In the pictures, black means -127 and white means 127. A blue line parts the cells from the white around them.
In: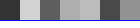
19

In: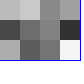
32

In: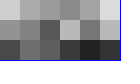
91

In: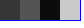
74

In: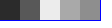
14

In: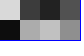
-46

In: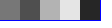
-89

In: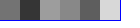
88
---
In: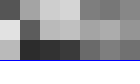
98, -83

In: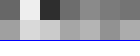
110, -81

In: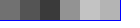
67, -69

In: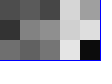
101, -115

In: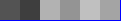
64, -65

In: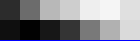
117, -125
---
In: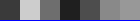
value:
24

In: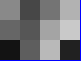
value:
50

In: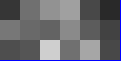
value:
-86

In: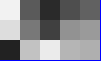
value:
-30

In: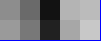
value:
59

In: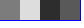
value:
-38
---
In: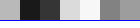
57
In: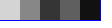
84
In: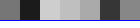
-9
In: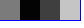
-4
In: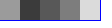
27
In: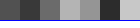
-46
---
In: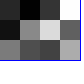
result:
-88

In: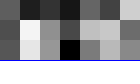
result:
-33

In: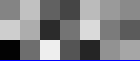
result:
4

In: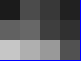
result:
-100

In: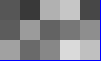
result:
-41

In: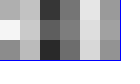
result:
47
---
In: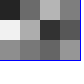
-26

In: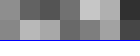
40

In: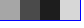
-98

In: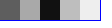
-110

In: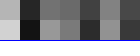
24

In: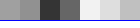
-75
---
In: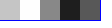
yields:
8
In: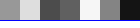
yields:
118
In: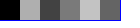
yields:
-5
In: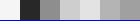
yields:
99
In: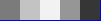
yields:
114
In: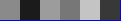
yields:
-8
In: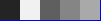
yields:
-32
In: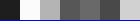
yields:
-22
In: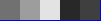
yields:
99
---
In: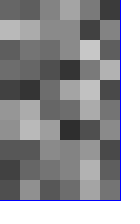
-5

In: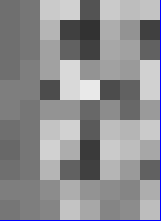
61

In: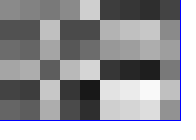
-81

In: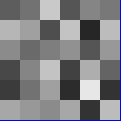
5

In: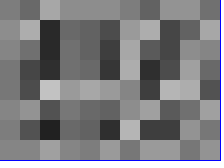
19
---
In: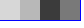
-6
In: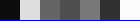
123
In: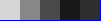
-81
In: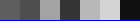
-111
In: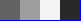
-86
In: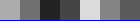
-36
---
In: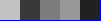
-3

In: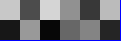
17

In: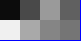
-54

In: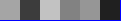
2

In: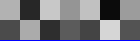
65

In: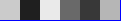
-22

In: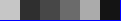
-20
